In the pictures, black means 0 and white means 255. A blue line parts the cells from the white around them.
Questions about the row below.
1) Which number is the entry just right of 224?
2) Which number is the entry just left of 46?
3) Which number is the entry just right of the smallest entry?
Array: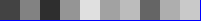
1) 162
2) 130
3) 149

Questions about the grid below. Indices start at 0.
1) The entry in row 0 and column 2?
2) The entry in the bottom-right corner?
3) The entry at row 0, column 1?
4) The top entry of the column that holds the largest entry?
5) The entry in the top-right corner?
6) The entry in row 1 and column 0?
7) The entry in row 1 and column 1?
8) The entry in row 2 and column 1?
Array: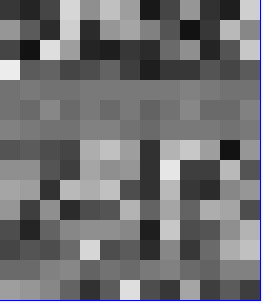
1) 69
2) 62
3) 36
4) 55
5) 207
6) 150
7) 91
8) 18

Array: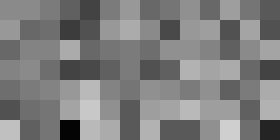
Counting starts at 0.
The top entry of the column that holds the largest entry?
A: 158
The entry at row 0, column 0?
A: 138
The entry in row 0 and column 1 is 138
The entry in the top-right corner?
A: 89
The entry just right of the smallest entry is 185
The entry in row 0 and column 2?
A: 123
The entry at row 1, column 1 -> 104
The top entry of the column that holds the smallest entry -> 96
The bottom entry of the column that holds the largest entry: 207
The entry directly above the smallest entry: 164
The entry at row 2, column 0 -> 104
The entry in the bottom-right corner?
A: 36
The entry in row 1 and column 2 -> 110
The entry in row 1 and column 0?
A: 152
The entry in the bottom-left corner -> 192
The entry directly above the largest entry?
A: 158

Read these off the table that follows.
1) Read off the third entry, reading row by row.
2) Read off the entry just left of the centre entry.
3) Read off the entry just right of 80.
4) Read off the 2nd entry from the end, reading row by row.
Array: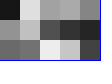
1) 162
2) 192
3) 51
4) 198

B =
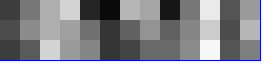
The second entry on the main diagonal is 139
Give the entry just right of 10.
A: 182
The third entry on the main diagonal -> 211
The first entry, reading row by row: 61
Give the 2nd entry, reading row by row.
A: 119
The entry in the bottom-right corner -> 126
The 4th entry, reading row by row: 211
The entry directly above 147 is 166
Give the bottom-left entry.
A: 61
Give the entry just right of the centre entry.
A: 147
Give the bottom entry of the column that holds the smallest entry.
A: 53
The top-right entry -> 154

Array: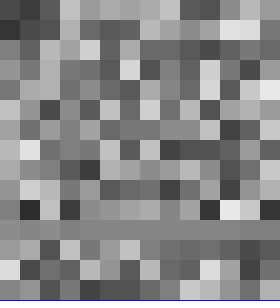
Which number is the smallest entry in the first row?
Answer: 61
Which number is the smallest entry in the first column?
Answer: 53
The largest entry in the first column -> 219
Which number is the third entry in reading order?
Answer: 89
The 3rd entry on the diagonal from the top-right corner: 97
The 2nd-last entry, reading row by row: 112
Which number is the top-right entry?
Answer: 154
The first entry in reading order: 75
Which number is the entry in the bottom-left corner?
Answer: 133
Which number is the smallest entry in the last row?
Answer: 67
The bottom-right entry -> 177
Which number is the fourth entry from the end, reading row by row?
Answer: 184
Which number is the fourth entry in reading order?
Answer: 192
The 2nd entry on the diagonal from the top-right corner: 219
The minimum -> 45
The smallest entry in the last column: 53
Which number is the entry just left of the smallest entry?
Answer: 127
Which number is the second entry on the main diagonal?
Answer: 75
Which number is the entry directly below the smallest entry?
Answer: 133
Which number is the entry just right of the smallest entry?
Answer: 192
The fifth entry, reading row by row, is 154
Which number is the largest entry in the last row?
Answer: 200

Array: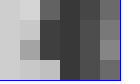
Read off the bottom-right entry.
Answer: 106
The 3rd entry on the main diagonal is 63
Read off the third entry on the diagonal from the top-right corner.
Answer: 56
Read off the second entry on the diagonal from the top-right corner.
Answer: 77
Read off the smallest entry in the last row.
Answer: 56
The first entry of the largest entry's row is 206
